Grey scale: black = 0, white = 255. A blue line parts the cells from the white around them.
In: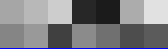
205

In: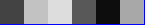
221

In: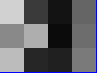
19

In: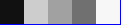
161

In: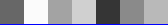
163

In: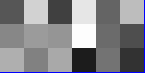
64

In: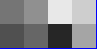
232

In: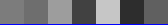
157
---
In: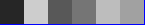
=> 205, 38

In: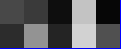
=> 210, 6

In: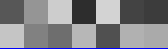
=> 211, 45

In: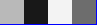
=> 243, 24

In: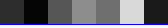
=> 217, 4

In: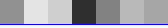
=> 228, 48

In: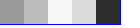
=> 248, 45
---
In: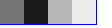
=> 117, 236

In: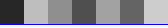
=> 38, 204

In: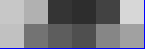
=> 199, 161

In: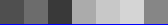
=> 79, 134

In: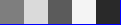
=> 126, 41

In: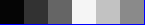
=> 5, 138
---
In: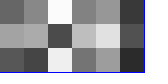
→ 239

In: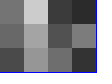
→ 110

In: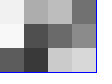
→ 203

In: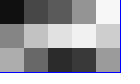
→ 43

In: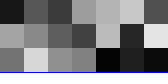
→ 144

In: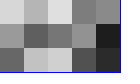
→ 208

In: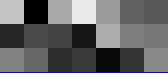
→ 44

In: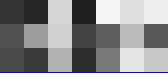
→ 178
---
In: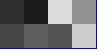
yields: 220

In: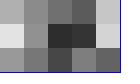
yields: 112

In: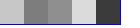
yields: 143

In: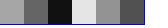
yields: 17

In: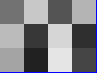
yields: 84

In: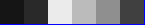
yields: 235

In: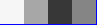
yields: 55

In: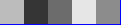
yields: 108

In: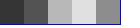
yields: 184

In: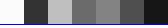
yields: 190
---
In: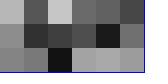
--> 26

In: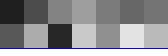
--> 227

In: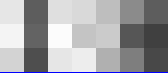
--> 86

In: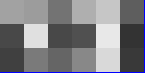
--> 232

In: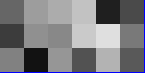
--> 223

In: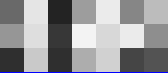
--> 235
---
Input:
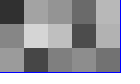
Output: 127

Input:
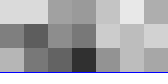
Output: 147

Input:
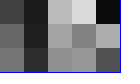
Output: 143

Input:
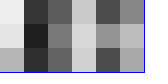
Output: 209

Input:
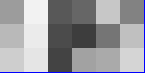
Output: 162

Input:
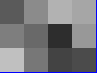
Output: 119

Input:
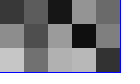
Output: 177

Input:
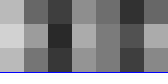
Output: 123

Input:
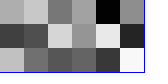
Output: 100

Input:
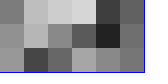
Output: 166
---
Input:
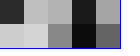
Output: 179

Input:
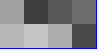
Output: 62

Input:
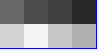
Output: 77

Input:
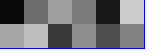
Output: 123

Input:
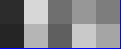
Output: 111

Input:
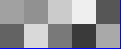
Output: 203

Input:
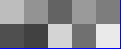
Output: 99

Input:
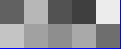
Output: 82
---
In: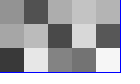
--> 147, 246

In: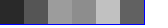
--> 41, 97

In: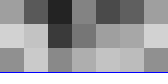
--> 159, 144

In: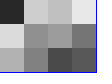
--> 40, 88

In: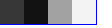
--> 55, 243

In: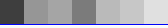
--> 62, 224

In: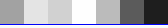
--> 162, 30
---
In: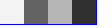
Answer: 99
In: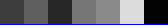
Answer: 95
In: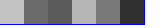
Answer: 107
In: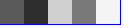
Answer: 46
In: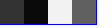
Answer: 10
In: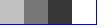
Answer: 119
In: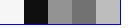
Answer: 15
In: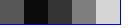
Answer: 11
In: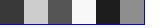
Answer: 205
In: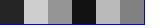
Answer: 206
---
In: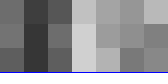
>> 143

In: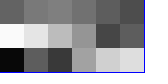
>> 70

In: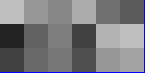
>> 178

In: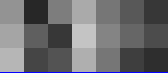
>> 102

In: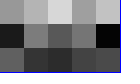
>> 117

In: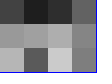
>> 174

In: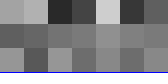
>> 128

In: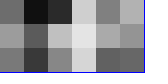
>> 170
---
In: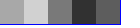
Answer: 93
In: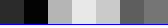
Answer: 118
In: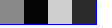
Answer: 43
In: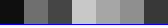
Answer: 56
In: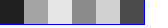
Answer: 74
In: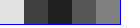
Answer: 129
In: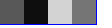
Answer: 117
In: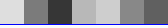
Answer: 96
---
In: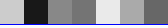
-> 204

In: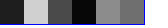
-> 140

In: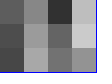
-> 190

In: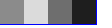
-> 139

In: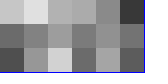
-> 210

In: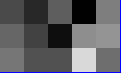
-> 148

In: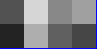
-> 174
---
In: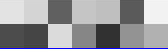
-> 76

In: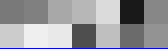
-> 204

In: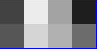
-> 86

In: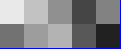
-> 114

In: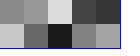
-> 200

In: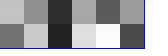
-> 114
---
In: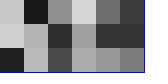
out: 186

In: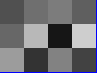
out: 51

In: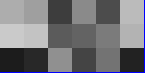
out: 40

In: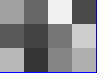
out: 53

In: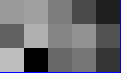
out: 0

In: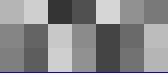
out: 93

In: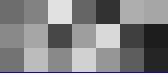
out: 188

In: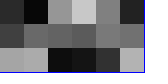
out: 171
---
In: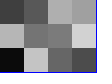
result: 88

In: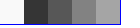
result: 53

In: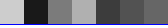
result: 25

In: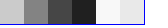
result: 131

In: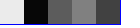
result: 7

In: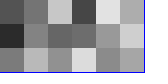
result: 116

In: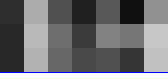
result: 171

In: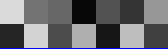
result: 115
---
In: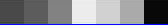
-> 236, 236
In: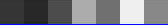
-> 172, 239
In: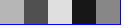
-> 223, 223
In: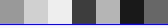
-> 61, 238
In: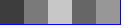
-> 199, 199
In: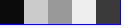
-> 153, 238
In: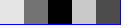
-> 1, 229
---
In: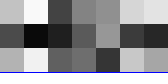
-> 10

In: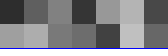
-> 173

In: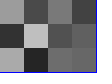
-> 191

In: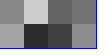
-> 44

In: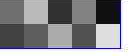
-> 94

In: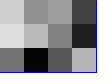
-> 186
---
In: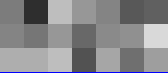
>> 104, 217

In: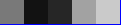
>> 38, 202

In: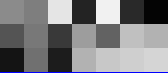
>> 157, 241

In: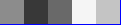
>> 105, 245

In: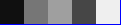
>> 159, 239

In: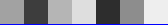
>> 222, 238

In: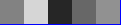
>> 38, 214

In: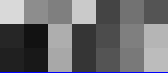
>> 53, 217
